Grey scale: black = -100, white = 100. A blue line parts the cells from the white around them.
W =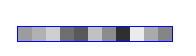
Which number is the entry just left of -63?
10
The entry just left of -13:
62

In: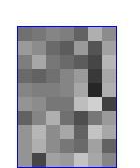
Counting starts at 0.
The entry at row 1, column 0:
21
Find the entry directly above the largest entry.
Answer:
-70
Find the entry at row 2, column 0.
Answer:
-1
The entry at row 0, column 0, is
-12
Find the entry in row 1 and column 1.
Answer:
10
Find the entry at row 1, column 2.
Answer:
-17
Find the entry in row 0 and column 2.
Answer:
4
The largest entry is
63
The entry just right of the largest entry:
-50
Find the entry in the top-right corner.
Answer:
10
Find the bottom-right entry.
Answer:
4
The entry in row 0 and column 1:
-7
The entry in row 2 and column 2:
-7
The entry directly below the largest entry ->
-7
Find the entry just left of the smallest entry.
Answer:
31
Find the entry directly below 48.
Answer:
-39
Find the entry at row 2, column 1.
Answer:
31
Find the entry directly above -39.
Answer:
48
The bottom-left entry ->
16

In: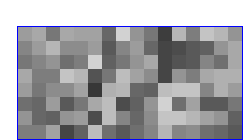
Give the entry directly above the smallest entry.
-35
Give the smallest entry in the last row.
-46
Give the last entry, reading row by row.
-30
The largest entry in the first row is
65
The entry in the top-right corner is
16
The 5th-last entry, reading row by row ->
4
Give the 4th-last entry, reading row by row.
10
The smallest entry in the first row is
-52
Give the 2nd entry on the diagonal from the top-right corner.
16
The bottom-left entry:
-2
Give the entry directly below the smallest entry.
32
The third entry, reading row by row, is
-7
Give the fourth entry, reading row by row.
32
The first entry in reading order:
22
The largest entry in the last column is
38
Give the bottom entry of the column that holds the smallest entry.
48
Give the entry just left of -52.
-7
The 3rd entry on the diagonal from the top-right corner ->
4
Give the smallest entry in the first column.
-13
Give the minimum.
-57
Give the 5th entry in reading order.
27
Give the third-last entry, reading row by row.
-13
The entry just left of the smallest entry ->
27

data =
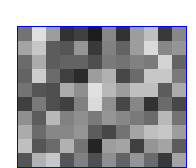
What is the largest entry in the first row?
76
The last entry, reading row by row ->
29
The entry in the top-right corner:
6
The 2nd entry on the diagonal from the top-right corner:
6
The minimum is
-77
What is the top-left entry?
-10
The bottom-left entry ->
-33
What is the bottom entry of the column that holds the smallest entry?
-38
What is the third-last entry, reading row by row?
-16
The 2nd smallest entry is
-72
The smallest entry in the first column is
-50
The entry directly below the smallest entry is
-55
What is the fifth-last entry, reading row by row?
-22
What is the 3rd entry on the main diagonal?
-28
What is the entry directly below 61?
-33
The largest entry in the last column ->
34

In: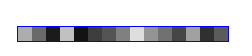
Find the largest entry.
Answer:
74
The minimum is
-85
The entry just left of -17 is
36

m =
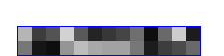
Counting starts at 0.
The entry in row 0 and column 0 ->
42
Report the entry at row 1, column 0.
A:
-7
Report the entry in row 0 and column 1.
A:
-52
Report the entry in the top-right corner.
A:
-78
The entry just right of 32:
27
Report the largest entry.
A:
65
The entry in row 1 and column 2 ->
-89

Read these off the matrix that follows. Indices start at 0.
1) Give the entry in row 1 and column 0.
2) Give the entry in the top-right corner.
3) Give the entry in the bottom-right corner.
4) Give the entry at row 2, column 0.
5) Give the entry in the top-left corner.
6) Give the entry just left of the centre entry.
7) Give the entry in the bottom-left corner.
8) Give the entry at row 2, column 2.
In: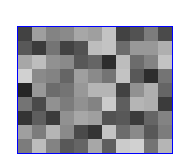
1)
-31
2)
-42
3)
42
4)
31
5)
-48
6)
19
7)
-3
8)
14

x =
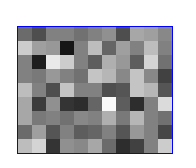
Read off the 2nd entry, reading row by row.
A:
-39
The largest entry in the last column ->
72
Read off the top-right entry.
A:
7
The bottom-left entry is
48
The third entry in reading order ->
1
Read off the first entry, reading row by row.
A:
-16
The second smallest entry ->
-77
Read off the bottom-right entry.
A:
60
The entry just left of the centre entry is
1
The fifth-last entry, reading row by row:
-16
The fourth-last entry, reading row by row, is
-65
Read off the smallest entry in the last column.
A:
-49
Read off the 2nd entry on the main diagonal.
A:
25
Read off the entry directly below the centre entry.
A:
-21
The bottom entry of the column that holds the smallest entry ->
13
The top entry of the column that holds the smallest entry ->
1
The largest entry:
95
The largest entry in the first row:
31
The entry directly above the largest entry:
-39
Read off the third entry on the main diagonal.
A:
83
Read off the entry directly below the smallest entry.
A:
60
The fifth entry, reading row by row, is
-11
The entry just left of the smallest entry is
19
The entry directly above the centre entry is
54
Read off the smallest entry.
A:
-83
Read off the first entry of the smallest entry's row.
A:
60
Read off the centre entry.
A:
1
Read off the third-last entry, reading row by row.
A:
-49

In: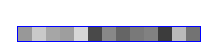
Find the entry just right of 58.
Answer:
30
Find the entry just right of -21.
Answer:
-5
